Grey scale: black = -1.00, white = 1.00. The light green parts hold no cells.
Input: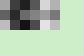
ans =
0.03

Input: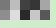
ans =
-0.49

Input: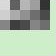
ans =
0.14

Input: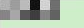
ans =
-0.86

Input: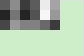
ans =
-0.36

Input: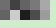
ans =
-0.22
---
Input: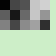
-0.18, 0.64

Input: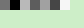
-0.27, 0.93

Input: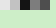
-0.84, 0.80

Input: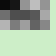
-0.39, 0.49

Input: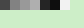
0.37, 0.90

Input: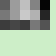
0.58, 0.58

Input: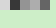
0.16, 0.69

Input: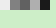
-0.24, 0.86
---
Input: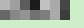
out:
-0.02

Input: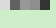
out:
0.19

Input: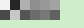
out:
-0.15

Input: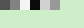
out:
-0.91

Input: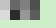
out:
-0.66

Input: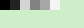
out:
0.02

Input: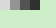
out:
0.16

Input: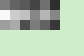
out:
-0.03

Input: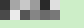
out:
0.04
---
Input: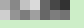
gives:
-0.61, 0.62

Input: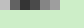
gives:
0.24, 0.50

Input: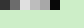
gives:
-0.94, -0.60

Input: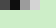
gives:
0.66, -0.44

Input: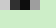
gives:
0.24, 0.59

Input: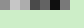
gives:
-0.05, 0.12

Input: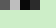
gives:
-0.66, -0.30
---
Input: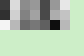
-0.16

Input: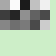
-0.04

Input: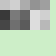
-0.29

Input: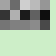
0.00

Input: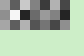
0.40

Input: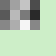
0.92

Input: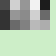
0.01
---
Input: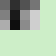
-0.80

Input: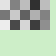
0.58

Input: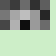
0.30

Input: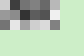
0.10

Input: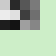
0.76

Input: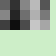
-0.71
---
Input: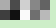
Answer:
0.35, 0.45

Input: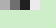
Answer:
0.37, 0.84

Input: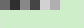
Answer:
-0.18, 0.37

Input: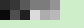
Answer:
-0.67, 0.44

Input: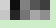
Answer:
0.64, 0.11

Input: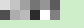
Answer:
0.73, 0.00
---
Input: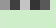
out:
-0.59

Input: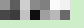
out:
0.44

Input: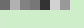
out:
0.65

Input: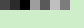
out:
0.50

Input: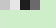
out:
-0.77

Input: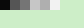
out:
0.37

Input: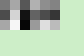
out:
0.74

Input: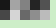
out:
0.11

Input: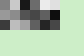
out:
-0.71
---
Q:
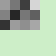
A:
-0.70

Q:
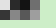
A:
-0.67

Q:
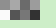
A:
0.32

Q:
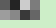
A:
-0.72

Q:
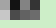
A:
-0.85

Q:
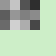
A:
0.18

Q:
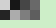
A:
-0.82

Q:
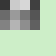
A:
0.21

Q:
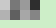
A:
-0.06
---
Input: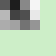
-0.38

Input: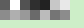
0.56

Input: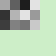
0.78

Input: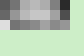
0.27

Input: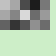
-0.15

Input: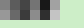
-0.81

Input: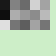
0.10

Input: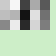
0.76
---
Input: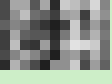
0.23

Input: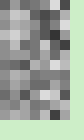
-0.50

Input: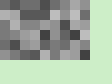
0.23

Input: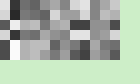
0.04

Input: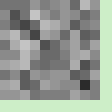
0.08
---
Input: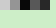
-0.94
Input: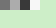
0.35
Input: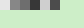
-0.57
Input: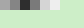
-0.04
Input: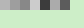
-0.53
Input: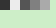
-0.33
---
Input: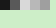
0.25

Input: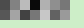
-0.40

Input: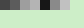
-0.28

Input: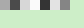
0.04

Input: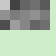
-0.30

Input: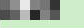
-0.41

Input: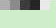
0.09

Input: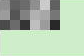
-0.41

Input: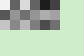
-0.40
